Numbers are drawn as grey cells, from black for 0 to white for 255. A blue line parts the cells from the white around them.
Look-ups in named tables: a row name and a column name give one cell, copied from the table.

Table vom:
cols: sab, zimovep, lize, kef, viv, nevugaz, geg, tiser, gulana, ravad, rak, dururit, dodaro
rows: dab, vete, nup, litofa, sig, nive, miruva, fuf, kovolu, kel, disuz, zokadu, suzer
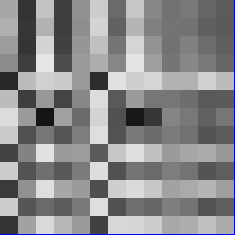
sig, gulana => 213
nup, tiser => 213
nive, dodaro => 91
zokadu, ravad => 126
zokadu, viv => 122
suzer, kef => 182
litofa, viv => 155
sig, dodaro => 188
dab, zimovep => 51
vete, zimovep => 54
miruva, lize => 21
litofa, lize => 231
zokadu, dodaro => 94
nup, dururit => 109
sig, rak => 177
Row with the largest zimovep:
sig

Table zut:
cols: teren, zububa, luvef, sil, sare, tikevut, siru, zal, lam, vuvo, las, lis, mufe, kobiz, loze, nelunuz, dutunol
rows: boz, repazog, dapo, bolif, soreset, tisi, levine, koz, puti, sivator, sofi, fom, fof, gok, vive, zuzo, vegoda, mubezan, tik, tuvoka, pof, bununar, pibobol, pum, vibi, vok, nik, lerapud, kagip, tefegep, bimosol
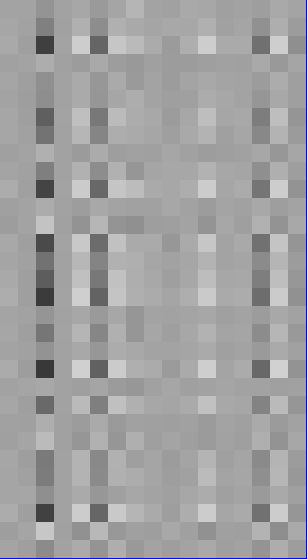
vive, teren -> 165
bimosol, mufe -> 159
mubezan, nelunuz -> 168
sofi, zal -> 188
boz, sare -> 167
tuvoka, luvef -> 147
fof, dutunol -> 168
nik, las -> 161
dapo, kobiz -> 170
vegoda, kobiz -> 172
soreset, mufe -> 164
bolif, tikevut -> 169
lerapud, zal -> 167
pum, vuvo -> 159
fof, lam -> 158
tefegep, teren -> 158
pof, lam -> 171
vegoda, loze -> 109
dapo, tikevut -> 101
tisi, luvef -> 142

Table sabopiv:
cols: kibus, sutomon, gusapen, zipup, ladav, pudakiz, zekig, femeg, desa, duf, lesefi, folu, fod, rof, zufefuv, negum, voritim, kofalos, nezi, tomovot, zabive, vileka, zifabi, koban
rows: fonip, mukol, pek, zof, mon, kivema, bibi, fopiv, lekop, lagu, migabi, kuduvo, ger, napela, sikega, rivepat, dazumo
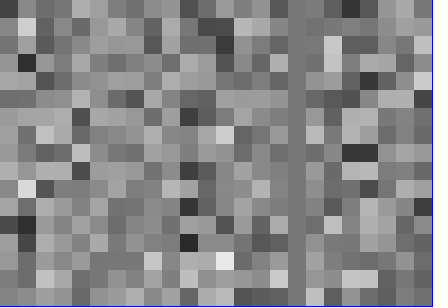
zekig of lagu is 159
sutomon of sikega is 109
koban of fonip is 120
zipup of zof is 124
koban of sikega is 108
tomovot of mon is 98
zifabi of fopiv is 129
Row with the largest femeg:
dazumo

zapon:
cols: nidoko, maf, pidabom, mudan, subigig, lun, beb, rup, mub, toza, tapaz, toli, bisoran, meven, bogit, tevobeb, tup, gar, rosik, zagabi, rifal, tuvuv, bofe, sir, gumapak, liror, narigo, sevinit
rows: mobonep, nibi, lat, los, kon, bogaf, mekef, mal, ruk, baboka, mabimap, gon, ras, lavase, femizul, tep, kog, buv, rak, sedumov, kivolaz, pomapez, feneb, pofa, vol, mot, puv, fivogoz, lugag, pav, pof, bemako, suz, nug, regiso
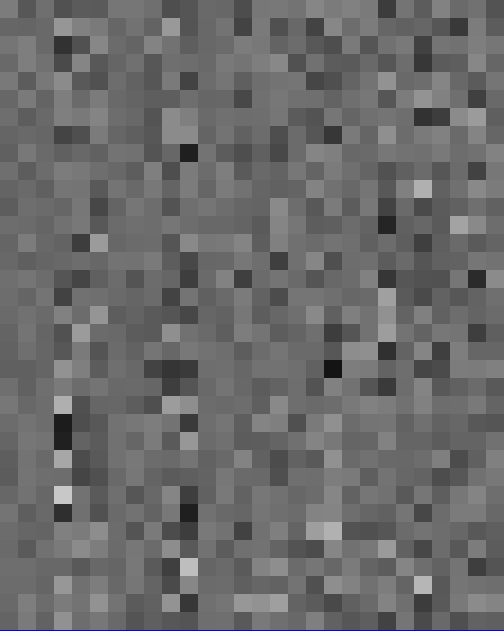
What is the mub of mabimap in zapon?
120
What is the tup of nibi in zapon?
104
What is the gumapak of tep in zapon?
81
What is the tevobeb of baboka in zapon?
99
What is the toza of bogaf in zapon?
94
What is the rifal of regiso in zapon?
94
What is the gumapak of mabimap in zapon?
97
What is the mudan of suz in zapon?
151
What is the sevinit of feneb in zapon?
100
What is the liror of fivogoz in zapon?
119

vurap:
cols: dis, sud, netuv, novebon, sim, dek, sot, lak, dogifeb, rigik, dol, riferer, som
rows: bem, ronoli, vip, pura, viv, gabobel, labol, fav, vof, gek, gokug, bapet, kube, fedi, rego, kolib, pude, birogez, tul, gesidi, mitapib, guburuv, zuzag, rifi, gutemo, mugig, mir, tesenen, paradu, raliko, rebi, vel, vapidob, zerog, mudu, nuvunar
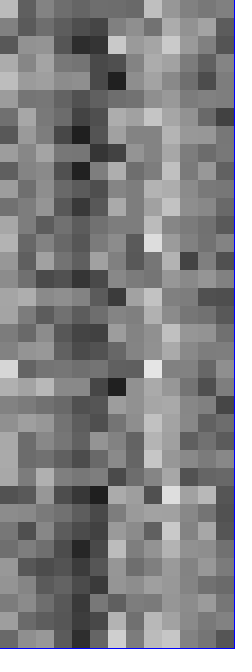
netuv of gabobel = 119
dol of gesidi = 137
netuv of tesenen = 151
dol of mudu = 138
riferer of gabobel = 129
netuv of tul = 140
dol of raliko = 131
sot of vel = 150
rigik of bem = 151
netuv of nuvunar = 152
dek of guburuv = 70
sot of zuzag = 157
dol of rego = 67

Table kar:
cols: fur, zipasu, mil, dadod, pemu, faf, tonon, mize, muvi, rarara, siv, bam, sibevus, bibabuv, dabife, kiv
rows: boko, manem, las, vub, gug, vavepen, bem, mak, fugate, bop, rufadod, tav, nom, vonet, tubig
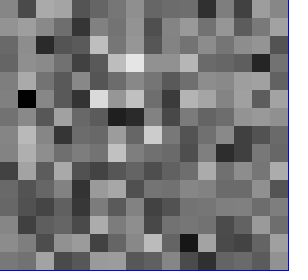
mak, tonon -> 156
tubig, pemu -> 87
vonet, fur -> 140
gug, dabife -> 161
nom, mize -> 142
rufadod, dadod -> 130
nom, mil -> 94
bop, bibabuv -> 141
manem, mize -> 147
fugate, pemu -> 125
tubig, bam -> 48
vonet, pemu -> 155
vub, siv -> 182
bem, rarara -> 72
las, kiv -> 83
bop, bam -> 171
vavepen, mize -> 192
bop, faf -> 67
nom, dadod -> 101
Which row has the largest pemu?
vonet

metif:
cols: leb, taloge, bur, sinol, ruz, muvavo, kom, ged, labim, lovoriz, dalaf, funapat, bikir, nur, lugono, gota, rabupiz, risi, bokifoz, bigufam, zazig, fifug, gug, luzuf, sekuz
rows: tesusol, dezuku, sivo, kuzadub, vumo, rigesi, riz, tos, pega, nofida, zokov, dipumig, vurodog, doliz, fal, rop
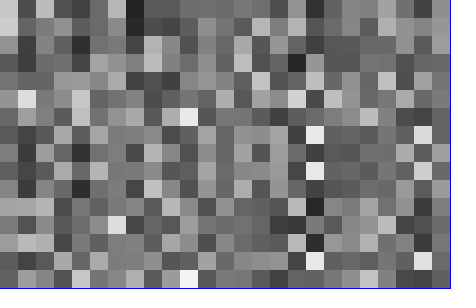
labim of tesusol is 90
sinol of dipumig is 75
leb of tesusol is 199
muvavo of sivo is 113
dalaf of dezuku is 93
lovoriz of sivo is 135
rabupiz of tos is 65
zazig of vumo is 102
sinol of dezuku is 145
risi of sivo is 64
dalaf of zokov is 81
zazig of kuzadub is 117
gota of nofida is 153
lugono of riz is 91
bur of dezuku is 123
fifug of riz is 129

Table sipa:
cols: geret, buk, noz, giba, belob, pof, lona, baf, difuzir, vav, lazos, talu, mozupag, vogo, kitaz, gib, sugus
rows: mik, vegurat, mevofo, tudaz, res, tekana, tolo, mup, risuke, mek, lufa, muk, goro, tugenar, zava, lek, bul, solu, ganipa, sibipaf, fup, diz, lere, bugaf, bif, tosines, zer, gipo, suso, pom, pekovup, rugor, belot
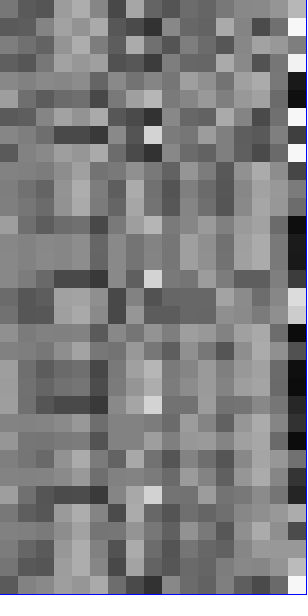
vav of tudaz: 126
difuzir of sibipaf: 119
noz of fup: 92
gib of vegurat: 112
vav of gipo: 115
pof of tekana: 72
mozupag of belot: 127
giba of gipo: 75
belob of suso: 173
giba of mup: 73
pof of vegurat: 170
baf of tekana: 159
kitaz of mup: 89
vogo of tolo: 132
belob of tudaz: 151
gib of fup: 107
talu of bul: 103

